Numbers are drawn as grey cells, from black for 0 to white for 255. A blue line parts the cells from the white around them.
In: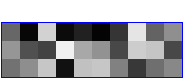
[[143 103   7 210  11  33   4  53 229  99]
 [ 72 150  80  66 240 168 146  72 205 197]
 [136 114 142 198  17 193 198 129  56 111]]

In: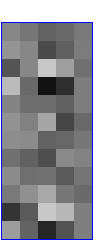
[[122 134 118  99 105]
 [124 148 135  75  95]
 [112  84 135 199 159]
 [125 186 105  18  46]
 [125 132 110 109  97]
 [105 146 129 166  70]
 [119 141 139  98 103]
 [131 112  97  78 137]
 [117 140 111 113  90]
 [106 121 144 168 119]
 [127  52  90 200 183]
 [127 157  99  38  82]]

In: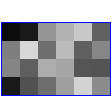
[[ 97  12  25 149 179 200]
 [134 127 215 110 187  96]
 [ 84 133  95 173 166  85]
 [140  25  81 110 159 211]]

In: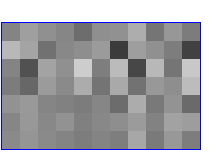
[[124 132 159 144 134 109 143 145 173 117 151]
 [ 65 184 164 113 136 142 155  59 158 144 125]
 [200 132  81 163 144 205 126 187  71 184 117]
 [188 124 103 155 138 172 116 169 114 152 142]
 [106 146 153 133 129 124 134 108 172 121 147]
 [157 134 152 136 146 128 136 142 155 130 162]
 [125 138 149 138 132 125 132 126 167 122 152]]

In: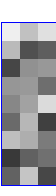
[[224 239 193]
 [ 94 186  80]
 [152  70 145]
 [110 150 153]
 [219 135 162]
 [ 64 106 183]
 [123 190 174]
 [112  57  97]
 [ 71  98 197]]

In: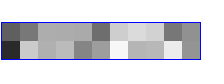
[[145  95 120 173 172 170 110 206 219 210 119]
 [148  42 203 176 187 133 157 247 181 184 236]]
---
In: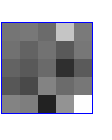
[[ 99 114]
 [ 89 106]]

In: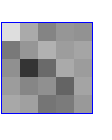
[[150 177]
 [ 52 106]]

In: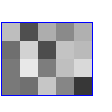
[[210  77]
 [232 125]]

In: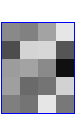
[[212 215]
 [163 138]]

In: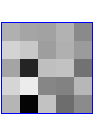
[[200 158]
 [ 36 191]]

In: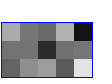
[[116  44]
 [143 157]]

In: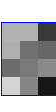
[[112 103]
 [122 138]]
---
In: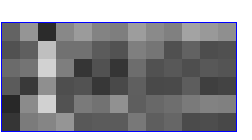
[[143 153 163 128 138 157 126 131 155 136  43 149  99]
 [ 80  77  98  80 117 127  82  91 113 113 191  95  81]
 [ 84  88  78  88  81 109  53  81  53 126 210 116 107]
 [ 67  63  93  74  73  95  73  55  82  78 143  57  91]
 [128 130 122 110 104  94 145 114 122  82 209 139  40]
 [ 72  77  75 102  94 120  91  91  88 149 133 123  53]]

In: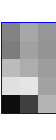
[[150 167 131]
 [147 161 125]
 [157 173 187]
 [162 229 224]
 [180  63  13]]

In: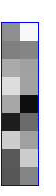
[[248 142]
 [133 128]
 [161 170]
 [162 221]
 [ 15 167]
 [107  29]
 [160 205]
 [204  89]
 [133  87]]

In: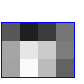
[[118  59  31  88]
 [124 202 230 165]
 [ 98 187 250 163]]

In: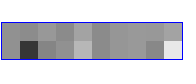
[[163 152 153 150 139 163 139 152 140 145]
 [232 136 153 150 139 183 145 133  54 145]]

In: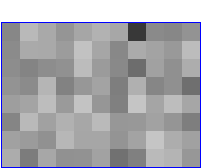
[[147 135 138  56 167 178 166 149 169 185 135]
 [188 153 163 171 136 166 194 156 169 170 139]
 [173 144 161 109 137 155 188 145 141 132 141]
 [111 144 134 176 126 163 151 130 181 139 147]
 [166 189 165 197 128 150 195 154 189 164 158]
 [126 149 162 152 151 186 167 177 161 185 133]
 [161 173 197 163 148 166 166 183 145 155 161]
 [151 180 186 128 113 162 146 145 167 124 172]]

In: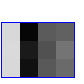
[[ 97  91   6 216]
 [116  81  26 218]
 [106  89  16 216]]

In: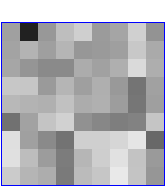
[[147 208 165 155 207 190 152  33 160]
 [170 200 159 154 151 181 159 179 163]
 [174 218 175 161 172 138 138 149 166]
 [161 116 153 175 159 181 154 198 199]
 [159 118 157 176 172 193 176 179 184]
 [197 130 126 135 145 209 196 162 113]
 [104 229 214 207 207 115 138 160 223]
 [154 195 225 206 182 124 156 189 224]
 [150 196 233 198 187 122 173 181 203]]

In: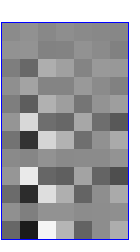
[[135 136 138 142 136 145 139]
 [129 139 146 131 130 147 146]
 [152 153 132 160 174 104 126]
 [129 139 153 132 132 163 143]
 [158 147 117 158 177  93 126]
 [ 88 110 167 103 110 216 149]
 [170 145 111 178 213  51 115]
 [147 139 139 138 146 134 138]
 [ 78 100 163  95 102 234 150]
 [170 142 100 175 222  44 107]
 [143 141 140 146 146 127 144]
 [173 141  99 181 245  27 103]]
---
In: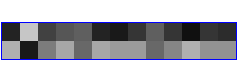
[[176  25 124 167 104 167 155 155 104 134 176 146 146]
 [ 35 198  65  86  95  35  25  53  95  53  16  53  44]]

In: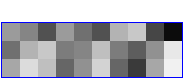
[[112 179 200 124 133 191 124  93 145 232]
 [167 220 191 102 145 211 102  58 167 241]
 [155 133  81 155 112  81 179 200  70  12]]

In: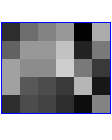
[[ 98 152 152 194  34 121]
 [161 140 140 206 121  57]
 [ 45 110 131 152   2 172]
 [161  88  76  57 182  23]
 [ 45  76  67  45  13 131]]

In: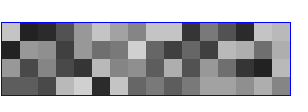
[[ 34 152 143  64 152 111 121 208 102  64 102  64 185 174 111 174]
 [152  73 133  73  53 185 133 143  93 174  82 152 111  53  34 185]
 [ 93  93  73 185 208  43 196 102 121  93 121 162 162 143 174 133]
 [196  34  43  82 152 196 162 133 196 196  53 121  82  43 196 185]]

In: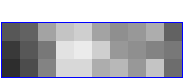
[[ 87  98 163 196 207 163 143 152 173  98]
 [ 45  76 131 216 216 173 184 152 196 109]
 [ 57  87 120 226 235 207 152 143 131 120]]

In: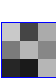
[[ 38  26 182]
 [201  69 171]
 [123 182 135]]
